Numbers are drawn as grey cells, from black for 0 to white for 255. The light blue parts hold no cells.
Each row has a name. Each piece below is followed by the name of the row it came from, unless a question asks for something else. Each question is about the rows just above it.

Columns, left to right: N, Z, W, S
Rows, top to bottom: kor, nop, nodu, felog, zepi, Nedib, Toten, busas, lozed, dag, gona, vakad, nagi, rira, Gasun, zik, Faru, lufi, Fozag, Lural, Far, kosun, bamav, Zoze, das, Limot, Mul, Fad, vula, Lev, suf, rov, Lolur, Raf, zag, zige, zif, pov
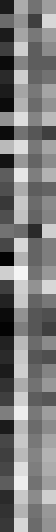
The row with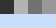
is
zif
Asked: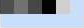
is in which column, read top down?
N
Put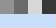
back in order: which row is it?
pov
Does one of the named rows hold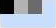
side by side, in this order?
no
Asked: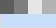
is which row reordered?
nagi
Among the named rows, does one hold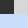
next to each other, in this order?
no
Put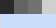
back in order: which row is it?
Nedib

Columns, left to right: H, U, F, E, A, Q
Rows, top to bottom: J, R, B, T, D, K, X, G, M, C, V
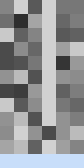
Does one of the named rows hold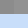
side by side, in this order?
no
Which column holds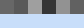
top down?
A
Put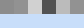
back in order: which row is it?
K
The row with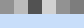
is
M
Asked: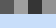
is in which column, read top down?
A

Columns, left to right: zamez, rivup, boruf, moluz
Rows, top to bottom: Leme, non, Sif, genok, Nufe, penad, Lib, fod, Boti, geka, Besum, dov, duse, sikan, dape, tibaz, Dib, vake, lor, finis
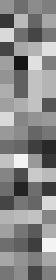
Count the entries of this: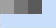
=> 3
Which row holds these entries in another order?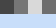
Sif
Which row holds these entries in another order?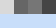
dape
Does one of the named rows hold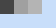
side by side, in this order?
no
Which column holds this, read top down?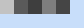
boruf
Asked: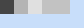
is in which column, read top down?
boruf
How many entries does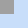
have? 1

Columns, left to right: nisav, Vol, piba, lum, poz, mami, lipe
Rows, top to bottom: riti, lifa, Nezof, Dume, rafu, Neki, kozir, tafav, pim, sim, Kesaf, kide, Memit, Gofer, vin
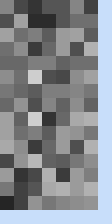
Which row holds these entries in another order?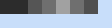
lifa
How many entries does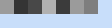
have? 7

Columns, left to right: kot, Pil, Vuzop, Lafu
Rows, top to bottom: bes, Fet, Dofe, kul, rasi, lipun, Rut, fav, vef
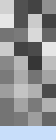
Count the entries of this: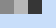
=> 3
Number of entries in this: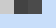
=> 3
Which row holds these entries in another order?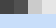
Fet
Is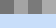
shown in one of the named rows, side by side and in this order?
no
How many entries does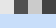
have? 4
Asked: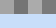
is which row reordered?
lipun

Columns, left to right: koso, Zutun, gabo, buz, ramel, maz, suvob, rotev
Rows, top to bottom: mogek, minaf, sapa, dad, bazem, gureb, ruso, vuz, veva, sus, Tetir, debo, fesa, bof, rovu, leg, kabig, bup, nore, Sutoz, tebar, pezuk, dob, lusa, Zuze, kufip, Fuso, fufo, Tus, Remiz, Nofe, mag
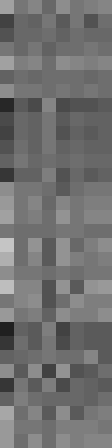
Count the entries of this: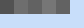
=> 5
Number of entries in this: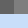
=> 2

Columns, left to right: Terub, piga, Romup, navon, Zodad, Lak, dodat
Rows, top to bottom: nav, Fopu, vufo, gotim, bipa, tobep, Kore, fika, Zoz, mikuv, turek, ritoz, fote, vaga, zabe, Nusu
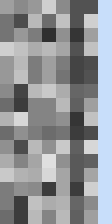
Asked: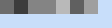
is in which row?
fika
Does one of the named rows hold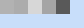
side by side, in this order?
yes
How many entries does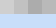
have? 4
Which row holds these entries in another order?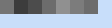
mikuv
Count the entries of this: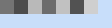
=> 7
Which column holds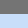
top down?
Terub
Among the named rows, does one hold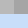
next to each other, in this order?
yes

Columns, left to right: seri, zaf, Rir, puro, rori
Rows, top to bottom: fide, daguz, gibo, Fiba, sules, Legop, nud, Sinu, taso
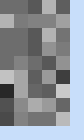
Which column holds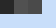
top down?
seri
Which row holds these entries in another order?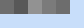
Fiba
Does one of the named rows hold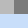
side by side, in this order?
no
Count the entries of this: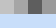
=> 4
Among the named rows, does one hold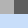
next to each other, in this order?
yes
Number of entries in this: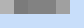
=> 5
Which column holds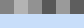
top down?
puro

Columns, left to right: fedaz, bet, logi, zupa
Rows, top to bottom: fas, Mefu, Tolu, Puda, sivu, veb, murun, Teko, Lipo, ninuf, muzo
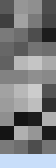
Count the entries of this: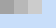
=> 3
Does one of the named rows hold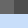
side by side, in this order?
no
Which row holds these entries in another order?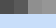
fas
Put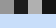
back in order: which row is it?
ninuf

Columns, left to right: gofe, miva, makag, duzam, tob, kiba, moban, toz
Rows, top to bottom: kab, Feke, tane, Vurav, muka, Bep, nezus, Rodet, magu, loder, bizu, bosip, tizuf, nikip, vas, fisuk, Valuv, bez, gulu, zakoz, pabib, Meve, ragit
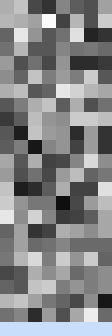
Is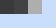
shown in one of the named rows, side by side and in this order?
no
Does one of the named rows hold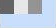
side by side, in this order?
yes
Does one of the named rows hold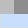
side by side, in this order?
no
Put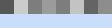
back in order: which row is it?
Bep

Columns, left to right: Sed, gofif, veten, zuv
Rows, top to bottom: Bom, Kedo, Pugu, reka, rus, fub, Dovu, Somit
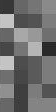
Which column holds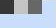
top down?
Sed
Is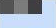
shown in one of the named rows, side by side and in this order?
no

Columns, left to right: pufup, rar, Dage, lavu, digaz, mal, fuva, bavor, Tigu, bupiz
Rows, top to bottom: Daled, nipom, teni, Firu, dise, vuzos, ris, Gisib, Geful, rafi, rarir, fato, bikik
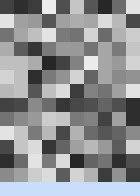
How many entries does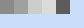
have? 5
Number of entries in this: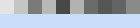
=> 10

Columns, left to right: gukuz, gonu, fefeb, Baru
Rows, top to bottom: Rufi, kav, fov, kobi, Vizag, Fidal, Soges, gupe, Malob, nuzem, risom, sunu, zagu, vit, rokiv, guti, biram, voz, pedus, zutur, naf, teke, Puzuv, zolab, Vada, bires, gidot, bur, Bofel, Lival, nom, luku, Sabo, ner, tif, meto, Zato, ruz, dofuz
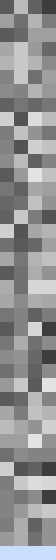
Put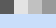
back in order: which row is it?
zagu
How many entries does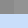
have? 2
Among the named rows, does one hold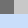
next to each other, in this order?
no
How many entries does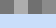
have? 4

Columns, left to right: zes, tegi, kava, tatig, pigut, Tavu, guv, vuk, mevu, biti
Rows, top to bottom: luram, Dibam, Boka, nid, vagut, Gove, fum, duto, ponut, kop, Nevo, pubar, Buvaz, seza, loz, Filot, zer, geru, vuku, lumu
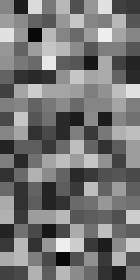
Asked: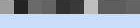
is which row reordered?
seza
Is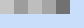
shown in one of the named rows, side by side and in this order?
no
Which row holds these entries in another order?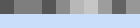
nid

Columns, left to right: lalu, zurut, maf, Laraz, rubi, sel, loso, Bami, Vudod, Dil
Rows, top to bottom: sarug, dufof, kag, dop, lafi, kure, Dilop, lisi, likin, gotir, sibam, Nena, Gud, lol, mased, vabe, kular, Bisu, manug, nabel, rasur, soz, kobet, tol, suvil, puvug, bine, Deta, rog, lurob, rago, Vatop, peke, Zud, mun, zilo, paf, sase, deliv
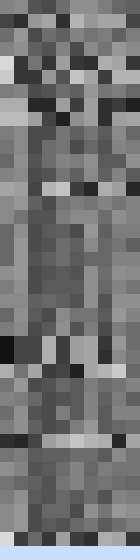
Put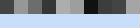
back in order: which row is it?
suvil
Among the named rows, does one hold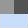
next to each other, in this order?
yes
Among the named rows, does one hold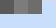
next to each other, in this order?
yes
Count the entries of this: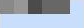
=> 5
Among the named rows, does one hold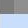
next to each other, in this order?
yes

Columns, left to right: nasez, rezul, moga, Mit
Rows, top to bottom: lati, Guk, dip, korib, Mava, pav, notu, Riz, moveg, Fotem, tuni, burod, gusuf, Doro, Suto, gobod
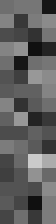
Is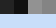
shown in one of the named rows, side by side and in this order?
no
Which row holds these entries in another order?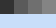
Riz
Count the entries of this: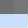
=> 2
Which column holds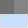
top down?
nasez
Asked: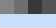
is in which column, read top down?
Mit
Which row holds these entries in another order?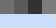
tuni
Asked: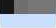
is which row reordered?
lati

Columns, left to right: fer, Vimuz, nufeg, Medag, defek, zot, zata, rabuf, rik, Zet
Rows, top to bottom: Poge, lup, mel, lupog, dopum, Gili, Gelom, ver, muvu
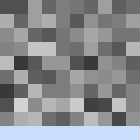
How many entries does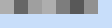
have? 7
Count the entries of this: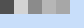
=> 5
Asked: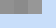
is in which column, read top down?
rabuf
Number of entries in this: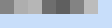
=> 7
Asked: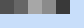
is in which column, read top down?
Vimuz
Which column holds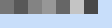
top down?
rik
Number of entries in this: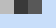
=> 3

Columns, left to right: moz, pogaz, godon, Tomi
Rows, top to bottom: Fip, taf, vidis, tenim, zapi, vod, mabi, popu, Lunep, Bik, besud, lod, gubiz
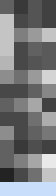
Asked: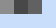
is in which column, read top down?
moz
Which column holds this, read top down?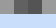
godon
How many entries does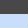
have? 2

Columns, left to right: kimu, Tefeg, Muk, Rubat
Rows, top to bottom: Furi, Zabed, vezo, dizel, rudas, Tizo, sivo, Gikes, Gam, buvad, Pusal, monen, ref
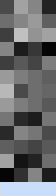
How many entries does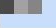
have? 3
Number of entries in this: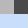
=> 2
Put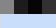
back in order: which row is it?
ref
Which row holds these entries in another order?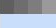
Tizo
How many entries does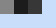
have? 3

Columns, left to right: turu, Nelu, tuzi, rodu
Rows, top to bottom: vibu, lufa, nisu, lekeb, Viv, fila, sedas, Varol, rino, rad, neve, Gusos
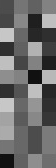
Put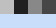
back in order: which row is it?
lufa
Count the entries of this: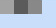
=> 3
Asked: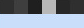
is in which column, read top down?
rodu
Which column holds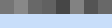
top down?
Nelu
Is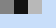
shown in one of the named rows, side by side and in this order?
yes
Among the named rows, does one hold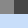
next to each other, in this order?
no
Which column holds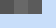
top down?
Nelu

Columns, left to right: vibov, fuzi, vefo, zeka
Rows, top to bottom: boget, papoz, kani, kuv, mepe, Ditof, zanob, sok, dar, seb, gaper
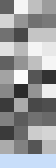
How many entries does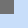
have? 1
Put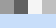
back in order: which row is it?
boget
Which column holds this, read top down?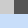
vefo

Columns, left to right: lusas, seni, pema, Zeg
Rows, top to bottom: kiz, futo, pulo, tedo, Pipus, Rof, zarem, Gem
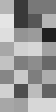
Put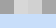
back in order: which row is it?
tedo
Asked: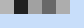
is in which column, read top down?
Zeg

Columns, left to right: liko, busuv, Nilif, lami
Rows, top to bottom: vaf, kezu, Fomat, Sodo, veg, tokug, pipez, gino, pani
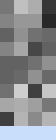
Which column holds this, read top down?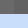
lami
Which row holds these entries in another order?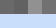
Fomat
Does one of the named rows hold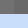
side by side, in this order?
yes
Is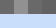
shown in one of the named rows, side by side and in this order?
no
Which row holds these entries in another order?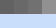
Fomat
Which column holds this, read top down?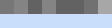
liko
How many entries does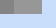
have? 3

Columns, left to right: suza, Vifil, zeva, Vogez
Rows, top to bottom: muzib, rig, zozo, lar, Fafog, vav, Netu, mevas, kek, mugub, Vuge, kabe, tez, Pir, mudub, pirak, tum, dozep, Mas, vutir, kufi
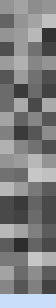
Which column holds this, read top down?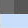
Vifil
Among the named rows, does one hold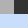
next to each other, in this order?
no
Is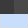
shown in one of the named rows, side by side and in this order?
no

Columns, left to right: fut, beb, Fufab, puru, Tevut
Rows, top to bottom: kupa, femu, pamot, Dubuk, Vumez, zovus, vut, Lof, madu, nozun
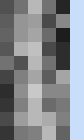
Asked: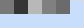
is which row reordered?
Lof
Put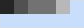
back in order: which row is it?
kupa
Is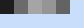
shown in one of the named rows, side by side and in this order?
no
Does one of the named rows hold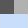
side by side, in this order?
yes
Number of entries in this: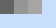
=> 3
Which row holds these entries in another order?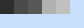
Dubuk

